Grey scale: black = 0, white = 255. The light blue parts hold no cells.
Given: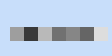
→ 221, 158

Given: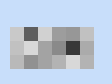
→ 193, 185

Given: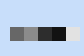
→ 226, 103

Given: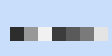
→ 228, 45

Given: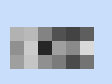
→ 94, 159

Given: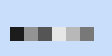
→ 120, 28
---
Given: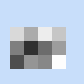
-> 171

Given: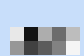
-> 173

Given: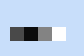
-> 12

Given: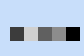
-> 96

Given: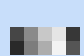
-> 200

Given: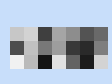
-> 141
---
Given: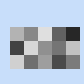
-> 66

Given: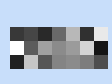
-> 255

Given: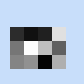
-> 118

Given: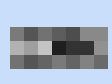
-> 178

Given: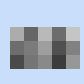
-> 109

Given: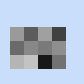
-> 106

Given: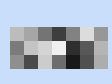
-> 123

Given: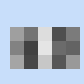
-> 130
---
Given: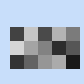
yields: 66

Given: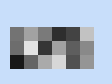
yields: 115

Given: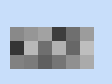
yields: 137

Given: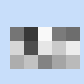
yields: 117

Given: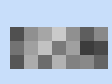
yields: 80

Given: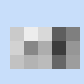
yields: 202

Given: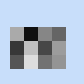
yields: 170

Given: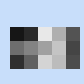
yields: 22
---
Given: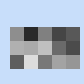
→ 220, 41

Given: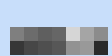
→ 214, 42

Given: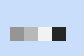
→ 242, 38

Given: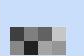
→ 198, 33

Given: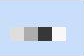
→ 247, 55

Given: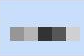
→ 208, 51

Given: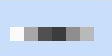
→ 250, 60
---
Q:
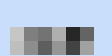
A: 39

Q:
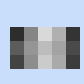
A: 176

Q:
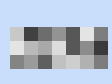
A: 228

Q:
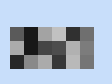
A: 48

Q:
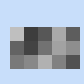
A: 169

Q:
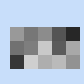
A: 84

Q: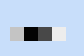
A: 72
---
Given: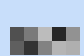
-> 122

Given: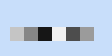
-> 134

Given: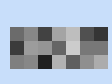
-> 135

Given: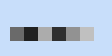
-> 33

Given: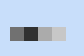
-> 49

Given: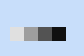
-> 158

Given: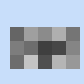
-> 159

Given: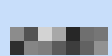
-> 83
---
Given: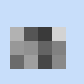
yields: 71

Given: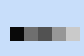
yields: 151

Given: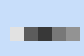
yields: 120

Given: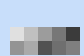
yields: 111

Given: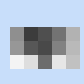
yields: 230

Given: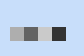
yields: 202

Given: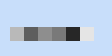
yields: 39

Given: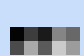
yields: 202

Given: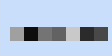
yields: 43
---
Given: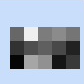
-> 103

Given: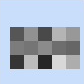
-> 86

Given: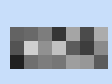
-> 99

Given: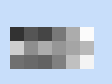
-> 50

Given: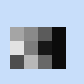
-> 165

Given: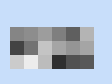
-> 133
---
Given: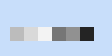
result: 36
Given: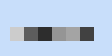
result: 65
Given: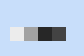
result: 67
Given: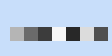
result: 79
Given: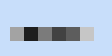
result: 198
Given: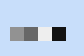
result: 18
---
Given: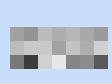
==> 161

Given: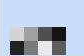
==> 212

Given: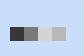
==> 55

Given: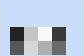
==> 36

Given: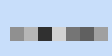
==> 144

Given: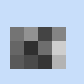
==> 116
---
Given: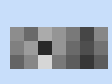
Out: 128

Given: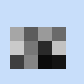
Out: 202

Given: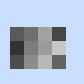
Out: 50

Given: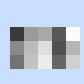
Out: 138

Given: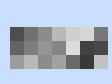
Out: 99

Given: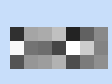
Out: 248

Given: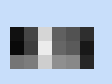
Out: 9

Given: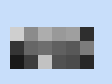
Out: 53
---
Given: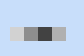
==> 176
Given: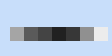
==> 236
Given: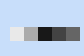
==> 101
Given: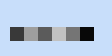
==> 8
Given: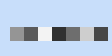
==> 71
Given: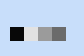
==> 107
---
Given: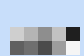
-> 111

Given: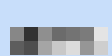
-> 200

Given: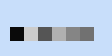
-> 85

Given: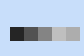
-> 82

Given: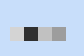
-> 212

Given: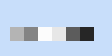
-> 252

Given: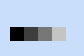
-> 1
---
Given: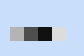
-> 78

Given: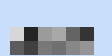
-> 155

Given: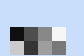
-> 158

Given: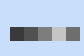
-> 110

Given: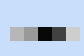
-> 153

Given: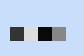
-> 52
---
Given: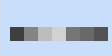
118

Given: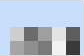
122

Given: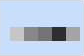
116

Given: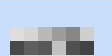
193

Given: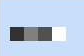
128

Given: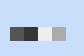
54
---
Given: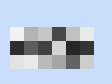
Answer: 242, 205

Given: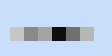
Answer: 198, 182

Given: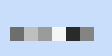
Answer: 110, 132

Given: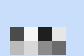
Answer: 75, 107

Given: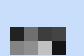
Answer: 34, 20

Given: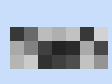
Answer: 56, 148

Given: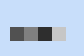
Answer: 81, 198

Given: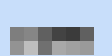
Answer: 126, 154

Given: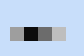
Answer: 158, 190
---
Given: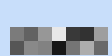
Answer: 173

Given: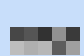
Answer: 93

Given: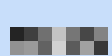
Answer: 161

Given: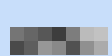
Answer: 144

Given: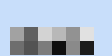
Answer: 138

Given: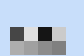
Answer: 140
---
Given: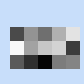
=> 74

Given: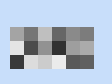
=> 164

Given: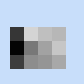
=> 54

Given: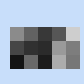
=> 139

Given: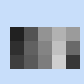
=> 33

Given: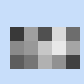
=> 57

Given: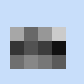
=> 167
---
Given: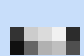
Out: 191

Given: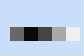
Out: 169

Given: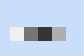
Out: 53

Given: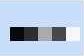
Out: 72

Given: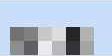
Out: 51

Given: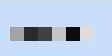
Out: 13

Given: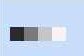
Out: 197

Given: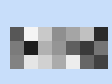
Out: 102

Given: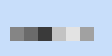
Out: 227

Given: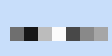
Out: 137
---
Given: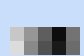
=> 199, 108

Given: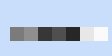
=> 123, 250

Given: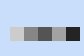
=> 204, 36

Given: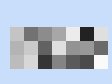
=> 196, 250

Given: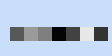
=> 88, 52

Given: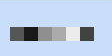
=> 86, 66
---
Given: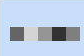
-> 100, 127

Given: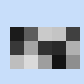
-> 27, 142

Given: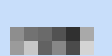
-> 142, 212

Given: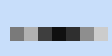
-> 122, 204

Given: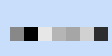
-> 136, 45

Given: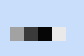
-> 162, 233

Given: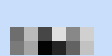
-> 110, 194

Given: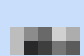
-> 189, 91
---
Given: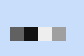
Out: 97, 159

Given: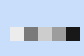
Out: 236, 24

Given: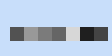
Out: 82, 68

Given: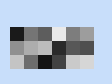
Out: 26, 214

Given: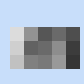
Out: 220, 53

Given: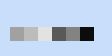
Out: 161, 12
